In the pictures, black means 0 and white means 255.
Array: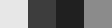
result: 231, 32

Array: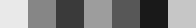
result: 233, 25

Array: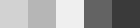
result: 239, 58

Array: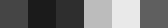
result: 233, 27

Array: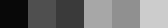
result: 204, 8

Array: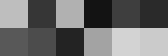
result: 211, 19

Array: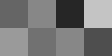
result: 196, 38
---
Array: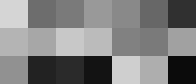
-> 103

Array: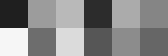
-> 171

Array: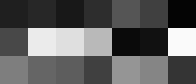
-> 64

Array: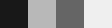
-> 101

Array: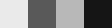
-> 184

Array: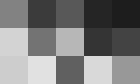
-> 37
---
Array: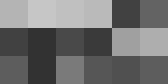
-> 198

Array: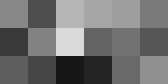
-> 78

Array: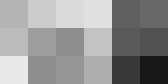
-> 203

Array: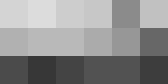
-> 220

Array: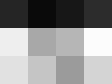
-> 10

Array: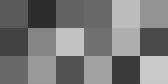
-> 45

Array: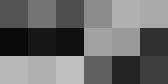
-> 117

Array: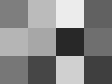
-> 187

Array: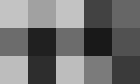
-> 161
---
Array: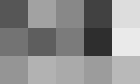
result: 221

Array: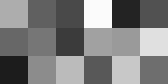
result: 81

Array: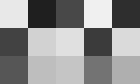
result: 46

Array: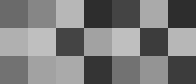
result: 45

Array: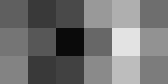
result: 110

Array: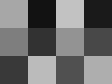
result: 26

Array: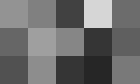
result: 108

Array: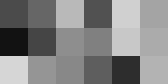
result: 164

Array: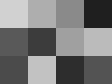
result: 31

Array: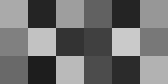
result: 151
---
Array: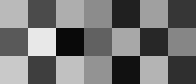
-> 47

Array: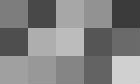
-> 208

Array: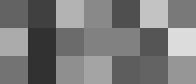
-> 150

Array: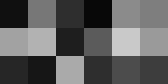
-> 61

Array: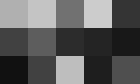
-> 79

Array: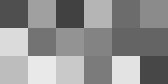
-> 71

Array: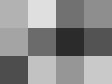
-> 201
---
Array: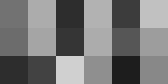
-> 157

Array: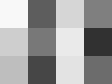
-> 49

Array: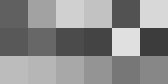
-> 60

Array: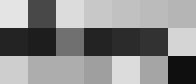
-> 213

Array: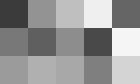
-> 245

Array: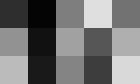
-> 175

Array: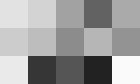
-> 147

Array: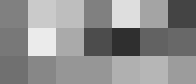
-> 104

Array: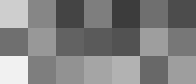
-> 119

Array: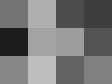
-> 84
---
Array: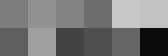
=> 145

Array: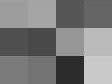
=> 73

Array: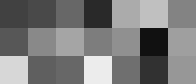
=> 137

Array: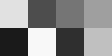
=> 77

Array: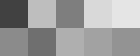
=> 190

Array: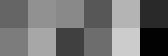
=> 145

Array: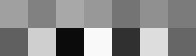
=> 129

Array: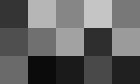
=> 112

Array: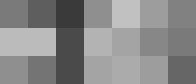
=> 187

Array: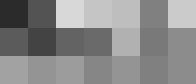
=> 67
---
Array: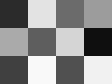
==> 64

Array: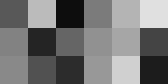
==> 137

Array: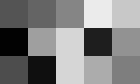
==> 77

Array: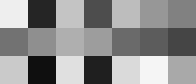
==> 202

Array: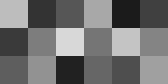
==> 94

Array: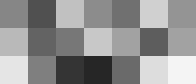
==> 229

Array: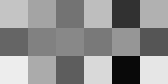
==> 237

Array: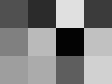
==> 158

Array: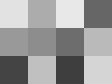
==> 68
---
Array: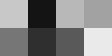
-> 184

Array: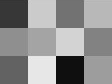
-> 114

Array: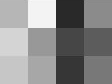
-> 41

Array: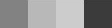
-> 204

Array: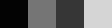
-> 54

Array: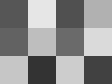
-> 80
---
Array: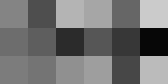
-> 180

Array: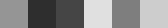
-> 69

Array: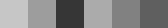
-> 54

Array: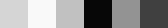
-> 193

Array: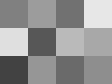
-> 113

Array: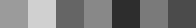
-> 101

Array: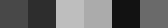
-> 190

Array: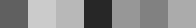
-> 184
